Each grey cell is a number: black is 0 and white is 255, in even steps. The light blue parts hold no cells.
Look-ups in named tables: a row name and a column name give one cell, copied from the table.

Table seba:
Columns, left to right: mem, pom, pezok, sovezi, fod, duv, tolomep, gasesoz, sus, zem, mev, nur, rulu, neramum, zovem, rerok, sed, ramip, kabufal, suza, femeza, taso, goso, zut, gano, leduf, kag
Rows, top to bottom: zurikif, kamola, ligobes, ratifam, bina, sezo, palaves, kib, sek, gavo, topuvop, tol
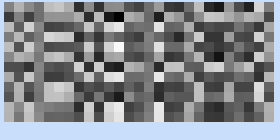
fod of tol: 99
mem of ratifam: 124
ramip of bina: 105
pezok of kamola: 64
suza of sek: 191
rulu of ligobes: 100
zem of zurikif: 51
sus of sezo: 157
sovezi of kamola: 111
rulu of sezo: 79
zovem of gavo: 107
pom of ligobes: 94
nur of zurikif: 140
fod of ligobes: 66
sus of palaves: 47
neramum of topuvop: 80
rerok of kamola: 30
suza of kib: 63
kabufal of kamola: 79
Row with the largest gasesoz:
palaves

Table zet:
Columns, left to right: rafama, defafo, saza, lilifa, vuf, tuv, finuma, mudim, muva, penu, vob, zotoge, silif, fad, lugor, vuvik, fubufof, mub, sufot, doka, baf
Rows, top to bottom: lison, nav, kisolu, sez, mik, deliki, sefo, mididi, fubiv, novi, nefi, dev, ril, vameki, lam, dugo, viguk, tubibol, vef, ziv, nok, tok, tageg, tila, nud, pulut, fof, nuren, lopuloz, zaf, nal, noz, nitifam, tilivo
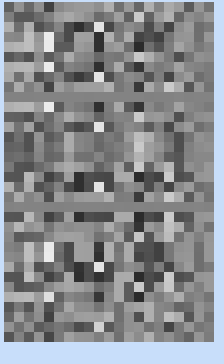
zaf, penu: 55
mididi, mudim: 58
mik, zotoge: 157
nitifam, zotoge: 117
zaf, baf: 117
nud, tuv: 113

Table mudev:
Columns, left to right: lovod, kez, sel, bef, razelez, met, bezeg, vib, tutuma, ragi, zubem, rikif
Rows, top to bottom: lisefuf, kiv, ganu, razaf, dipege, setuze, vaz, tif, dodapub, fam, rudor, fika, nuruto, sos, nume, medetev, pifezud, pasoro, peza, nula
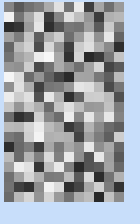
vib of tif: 164
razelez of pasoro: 122
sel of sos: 207
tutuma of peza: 167
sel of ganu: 154
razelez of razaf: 175
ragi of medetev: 231
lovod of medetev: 187
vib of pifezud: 41
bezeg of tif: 42
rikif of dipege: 45
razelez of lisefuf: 171
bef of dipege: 77
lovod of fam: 236
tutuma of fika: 229
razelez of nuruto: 187
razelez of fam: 230
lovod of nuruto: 186
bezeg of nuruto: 57

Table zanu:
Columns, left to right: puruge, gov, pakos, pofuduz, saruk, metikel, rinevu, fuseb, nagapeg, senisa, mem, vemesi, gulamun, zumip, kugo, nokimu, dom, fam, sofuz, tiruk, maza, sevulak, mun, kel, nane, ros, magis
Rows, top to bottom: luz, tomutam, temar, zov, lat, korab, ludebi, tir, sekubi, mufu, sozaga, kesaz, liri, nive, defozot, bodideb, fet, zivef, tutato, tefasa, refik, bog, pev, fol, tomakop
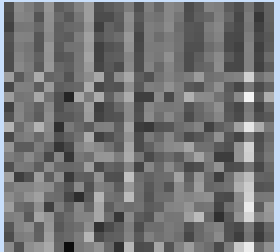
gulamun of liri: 162
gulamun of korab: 133
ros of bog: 133
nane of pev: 121
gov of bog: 131
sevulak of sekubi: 143
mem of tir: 84
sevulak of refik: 68
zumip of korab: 78
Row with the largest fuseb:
mufu

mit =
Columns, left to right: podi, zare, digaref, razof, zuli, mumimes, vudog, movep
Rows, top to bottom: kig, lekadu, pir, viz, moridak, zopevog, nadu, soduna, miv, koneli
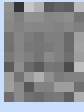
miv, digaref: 88
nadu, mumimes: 116
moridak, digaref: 120
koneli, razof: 107
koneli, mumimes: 121
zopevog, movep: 158
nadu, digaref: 107
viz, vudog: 106
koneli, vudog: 95
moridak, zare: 133
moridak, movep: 163
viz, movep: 160
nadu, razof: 91
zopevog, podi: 121
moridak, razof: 118

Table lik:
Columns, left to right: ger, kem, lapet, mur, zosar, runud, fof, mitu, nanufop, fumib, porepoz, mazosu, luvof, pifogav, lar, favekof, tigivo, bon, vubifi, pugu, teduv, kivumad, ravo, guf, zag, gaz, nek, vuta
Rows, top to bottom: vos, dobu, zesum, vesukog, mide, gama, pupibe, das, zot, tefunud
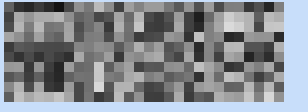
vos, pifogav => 131
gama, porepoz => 158
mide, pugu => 42
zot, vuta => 91
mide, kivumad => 94
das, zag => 116
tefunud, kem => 192
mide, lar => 131
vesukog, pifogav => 60
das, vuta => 171
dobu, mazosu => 165
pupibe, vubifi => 105
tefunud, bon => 171

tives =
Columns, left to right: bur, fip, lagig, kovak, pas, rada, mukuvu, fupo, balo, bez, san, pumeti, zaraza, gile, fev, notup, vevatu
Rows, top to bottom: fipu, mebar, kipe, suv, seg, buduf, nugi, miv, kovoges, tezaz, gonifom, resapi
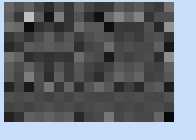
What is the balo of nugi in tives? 68
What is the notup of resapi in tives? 102
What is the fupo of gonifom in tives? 69
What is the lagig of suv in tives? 55
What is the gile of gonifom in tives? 69
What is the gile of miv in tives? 100
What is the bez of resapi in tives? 75
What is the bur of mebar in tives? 93
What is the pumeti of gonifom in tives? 69
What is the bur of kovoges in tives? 37
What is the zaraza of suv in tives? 69

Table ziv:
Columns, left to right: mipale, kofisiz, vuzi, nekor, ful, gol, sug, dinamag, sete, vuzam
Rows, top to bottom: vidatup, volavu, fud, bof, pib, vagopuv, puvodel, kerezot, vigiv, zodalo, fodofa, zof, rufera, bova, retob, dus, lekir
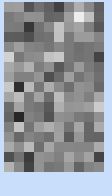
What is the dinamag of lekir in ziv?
100
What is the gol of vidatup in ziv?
65
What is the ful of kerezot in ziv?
79
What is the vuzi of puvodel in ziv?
177
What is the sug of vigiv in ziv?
111
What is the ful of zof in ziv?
83
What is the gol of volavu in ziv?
104
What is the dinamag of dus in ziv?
139
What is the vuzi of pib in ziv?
132
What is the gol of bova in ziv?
161
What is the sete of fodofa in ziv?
159
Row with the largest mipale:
vagopuv

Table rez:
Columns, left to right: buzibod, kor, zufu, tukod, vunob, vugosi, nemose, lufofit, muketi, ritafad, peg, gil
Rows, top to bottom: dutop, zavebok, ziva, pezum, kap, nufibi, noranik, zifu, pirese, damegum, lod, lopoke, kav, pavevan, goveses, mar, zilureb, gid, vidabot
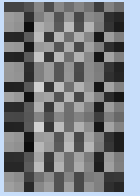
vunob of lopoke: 81
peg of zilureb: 159
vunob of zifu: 155
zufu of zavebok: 49
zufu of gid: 65
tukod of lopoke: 132
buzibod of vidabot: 159
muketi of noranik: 140
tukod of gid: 113
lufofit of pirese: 178
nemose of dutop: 110
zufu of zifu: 43
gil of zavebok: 38

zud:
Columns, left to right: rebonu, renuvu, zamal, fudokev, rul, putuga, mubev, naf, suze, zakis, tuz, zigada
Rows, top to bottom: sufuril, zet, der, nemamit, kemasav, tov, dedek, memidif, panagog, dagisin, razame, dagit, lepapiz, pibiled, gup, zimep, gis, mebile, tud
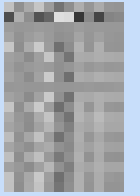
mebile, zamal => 168
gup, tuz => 162
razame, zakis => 174
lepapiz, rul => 181
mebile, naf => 176
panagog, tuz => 152
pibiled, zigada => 150
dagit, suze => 168
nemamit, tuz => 151
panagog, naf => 151
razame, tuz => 151
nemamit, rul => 154
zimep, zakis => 171
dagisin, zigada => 170
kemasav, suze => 148
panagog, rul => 152
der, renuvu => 151
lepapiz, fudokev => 162
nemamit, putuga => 144

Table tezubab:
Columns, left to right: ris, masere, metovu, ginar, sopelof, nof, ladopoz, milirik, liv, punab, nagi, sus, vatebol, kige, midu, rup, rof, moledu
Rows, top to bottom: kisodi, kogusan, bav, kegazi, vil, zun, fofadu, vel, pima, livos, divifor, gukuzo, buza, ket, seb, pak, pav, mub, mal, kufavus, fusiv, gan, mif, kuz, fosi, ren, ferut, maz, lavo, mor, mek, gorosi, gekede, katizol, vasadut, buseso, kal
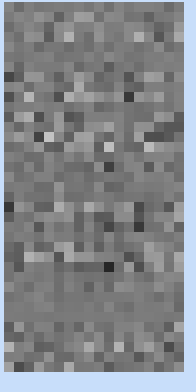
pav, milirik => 107
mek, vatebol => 111
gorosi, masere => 122
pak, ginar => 110
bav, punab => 142
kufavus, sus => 113
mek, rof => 128
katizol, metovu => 123
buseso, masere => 127
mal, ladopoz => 117
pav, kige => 133
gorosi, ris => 123
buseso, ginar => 114
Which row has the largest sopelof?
ket

